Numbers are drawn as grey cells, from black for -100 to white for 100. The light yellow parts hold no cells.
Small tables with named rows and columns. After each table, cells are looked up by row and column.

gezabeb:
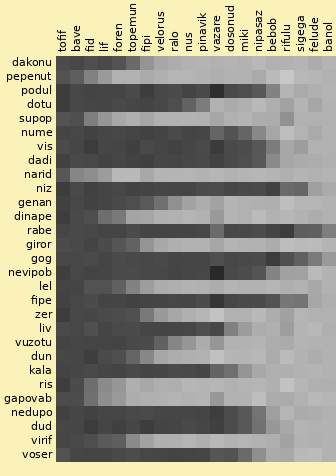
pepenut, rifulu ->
56
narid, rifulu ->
38
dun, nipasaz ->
44
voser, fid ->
-46
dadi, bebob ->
8
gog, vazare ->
-39
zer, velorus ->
20
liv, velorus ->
-46
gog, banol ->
21
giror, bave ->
-43
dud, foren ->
-50
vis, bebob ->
-3
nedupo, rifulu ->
42
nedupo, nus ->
-45
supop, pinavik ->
39
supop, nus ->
40
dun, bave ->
-45
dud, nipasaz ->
-11
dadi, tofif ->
-49
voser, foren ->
-43

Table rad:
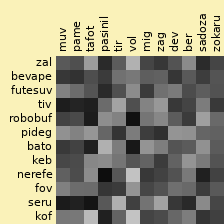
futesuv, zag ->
-12
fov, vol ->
16
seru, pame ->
-74
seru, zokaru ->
-45
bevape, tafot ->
-39
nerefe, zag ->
-48
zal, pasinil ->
-67
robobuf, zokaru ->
-18
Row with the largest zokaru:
robobuf

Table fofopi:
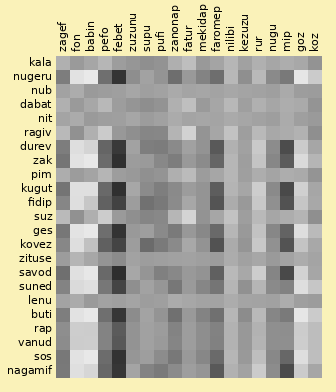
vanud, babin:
61
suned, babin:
75
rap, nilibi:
40
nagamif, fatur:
24
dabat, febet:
23
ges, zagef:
-7
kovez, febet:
-47
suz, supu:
4
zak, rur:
54
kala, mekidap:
20
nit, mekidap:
30
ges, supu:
24
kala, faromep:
29
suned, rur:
42
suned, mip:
2
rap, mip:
11

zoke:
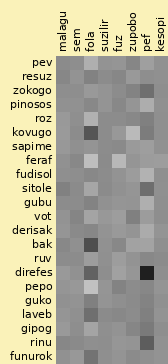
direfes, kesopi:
11
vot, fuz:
23
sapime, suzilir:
10
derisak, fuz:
20
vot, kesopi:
11
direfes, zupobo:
18
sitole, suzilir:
9
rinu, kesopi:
14
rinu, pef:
-27
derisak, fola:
6
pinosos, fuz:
7
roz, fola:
39
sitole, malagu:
1
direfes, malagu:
20
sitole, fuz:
14

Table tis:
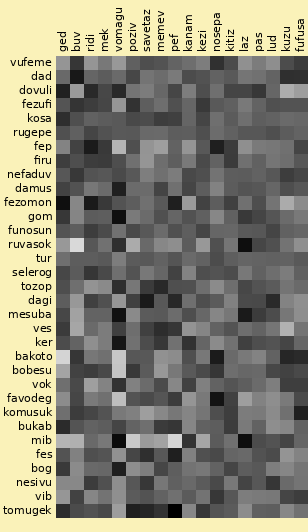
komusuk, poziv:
0
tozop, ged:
-39
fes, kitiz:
-21
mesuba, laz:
-80
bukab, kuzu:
6
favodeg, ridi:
-4
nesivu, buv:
7
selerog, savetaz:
-6
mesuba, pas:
-53
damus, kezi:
-27
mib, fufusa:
-21
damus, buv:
-36
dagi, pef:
-69
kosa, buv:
-38
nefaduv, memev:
-12
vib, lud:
-6
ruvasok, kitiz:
-8
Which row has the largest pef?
mib

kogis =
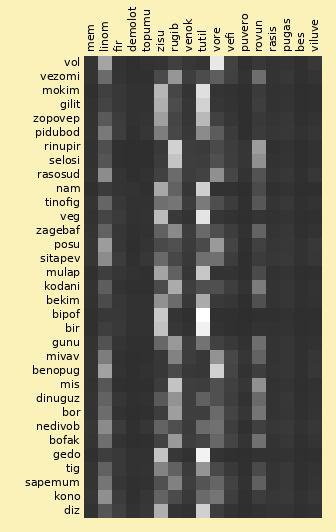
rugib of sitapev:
-44
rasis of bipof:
-62
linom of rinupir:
-38
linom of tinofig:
-21
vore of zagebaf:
-39
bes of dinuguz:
-62
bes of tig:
-62
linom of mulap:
-51
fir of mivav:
-61
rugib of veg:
-55
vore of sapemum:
-21
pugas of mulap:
-59
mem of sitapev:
-58
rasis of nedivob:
-57
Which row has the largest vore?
vol

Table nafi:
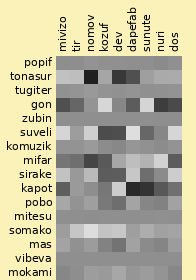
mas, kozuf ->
2
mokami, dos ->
6
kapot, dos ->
-12
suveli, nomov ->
62
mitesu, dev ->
12
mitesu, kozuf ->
12
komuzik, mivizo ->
15
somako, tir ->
55
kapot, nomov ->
11
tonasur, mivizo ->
51
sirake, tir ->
20
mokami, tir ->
11
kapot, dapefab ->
-68
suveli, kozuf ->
-40
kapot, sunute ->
-60
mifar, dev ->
31
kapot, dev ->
60
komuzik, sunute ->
14
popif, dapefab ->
12
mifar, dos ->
-28
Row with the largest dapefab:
suveli

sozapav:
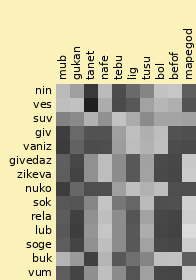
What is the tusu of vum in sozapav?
26
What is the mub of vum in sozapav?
-27
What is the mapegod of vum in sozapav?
60
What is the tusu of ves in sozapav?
27
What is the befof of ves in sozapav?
37
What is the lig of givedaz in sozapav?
-31
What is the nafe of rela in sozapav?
49
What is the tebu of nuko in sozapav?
25
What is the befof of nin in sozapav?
55
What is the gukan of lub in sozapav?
-52
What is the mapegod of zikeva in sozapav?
59
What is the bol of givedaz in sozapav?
-42
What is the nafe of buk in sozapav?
42
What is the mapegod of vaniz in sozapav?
-42
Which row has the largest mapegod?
lub

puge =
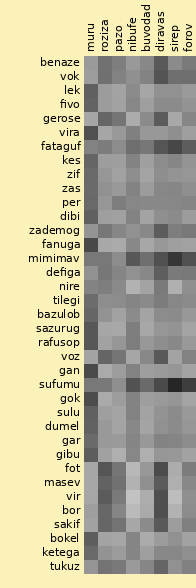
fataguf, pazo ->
10
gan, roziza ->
33
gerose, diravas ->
-29
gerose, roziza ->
-20
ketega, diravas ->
7
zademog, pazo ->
5
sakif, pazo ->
-10
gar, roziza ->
20
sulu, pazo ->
29
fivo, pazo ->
27
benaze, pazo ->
-1
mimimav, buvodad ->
-13

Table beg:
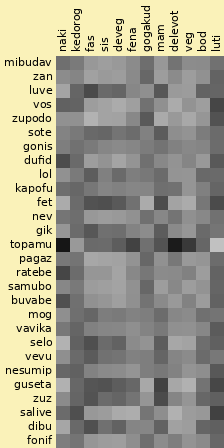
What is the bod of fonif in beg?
8
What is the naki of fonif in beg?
-1
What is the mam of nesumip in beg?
-6
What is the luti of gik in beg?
-8
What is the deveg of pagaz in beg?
27
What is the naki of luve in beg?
29
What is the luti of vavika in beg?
-29
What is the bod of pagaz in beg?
17
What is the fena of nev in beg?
14
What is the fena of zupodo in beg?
7
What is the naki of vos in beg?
-24
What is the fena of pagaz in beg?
15
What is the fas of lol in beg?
-27
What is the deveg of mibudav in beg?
20
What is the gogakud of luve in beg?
12
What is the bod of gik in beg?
-17
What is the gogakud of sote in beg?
1
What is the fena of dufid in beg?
16
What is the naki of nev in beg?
-8

